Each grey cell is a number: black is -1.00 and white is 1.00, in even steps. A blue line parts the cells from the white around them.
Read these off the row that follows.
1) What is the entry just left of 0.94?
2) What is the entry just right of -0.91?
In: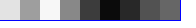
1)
0.24
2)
-0.69
